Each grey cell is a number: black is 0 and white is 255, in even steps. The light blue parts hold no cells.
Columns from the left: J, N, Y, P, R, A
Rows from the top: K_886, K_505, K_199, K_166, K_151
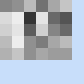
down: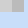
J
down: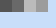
A
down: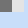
P
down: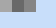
R
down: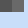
A
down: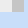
N
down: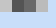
A

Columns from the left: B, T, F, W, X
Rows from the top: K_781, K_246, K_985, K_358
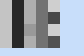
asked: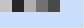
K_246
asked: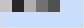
K_358

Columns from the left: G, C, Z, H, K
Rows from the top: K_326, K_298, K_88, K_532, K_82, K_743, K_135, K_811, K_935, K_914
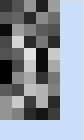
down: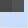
G
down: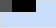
G
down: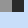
Z
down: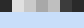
Z

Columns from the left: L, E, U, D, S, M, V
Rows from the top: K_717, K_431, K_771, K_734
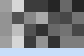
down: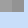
L
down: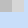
E
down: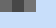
M

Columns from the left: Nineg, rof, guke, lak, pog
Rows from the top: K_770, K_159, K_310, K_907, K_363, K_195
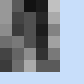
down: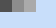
guke
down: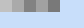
pog
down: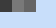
rof
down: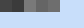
rof
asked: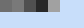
K_907
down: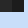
lak

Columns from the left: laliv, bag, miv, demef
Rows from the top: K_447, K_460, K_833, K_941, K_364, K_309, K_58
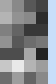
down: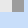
bag
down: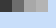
miv
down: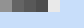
bag
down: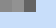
bag
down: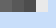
bag
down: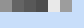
bag
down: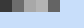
miv

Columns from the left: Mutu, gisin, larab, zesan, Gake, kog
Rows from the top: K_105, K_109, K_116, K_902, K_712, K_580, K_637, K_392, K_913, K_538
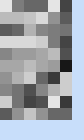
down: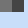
kog
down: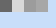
gisin
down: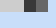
kog
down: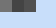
kog
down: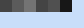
kog

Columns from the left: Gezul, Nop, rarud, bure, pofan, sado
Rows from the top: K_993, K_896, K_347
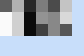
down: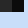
rarud
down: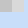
sado
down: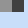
bure
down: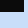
rarud

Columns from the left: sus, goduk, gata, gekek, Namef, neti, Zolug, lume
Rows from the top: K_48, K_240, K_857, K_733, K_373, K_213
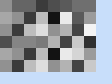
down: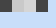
Zolug
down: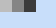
gata
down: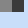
gata
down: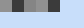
goduk
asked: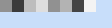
K_857
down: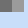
lume

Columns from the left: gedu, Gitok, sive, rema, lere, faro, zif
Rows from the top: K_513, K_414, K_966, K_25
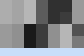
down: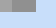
Gitok
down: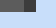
rema

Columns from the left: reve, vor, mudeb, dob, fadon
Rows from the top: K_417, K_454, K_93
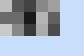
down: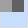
fadon
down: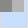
dob

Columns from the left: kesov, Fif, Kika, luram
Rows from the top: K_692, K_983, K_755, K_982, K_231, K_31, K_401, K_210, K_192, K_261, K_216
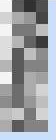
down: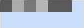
Fif
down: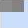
luram

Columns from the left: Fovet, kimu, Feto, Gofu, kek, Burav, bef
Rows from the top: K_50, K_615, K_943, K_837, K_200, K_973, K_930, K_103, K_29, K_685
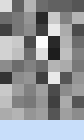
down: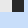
kek
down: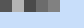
bef
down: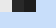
kek

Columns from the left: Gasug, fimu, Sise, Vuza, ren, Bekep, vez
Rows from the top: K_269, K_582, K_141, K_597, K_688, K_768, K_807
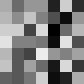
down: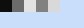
Bekep
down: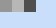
vez
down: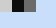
Bekep
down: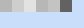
Gasug

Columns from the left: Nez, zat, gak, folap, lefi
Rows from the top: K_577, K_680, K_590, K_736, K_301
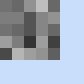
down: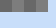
zat
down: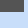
gak
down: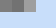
Nez
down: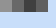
lefi
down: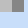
folap
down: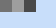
Nez
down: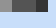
gak

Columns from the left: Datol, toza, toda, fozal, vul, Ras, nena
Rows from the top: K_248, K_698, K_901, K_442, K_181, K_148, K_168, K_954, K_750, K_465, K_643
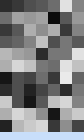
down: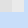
Ras
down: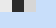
Ras
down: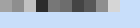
fozal

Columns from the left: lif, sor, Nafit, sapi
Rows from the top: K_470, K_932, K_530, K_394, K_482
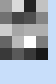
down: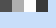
Nafit
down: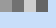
lif
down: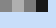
sapi
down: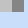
sapi
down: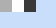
Nafit

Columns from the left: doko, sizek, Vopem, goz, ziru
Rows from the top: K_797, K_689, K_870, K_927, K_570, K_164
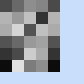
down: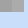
goz
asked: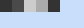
K_570
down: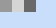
sizek

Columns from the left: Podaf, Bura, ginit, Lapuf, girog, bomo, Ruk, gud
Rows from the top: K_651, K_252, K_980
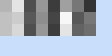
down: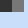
gud
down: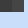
girog
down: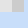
Bura
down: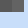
Ruk

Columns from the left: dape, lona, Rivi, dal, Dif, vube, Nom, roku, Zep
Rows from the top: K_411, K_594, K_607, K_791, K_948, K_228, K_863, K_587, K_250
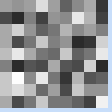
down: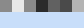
Nom
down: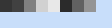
Zep
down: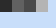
Nom
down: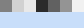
Zep
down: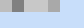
dape
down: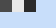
lona

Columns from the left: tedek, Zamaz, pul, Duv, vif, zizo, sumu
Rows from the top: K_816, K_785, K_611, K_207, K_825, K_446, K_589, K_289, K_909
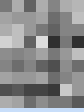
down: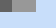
pul
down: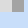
Duv
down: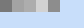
tedek
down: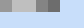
Zamaz
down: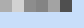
tedek

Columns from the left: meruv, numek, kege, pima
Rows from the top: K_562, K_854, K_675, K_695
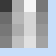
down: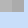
numek
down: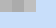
numek
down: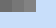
meruv

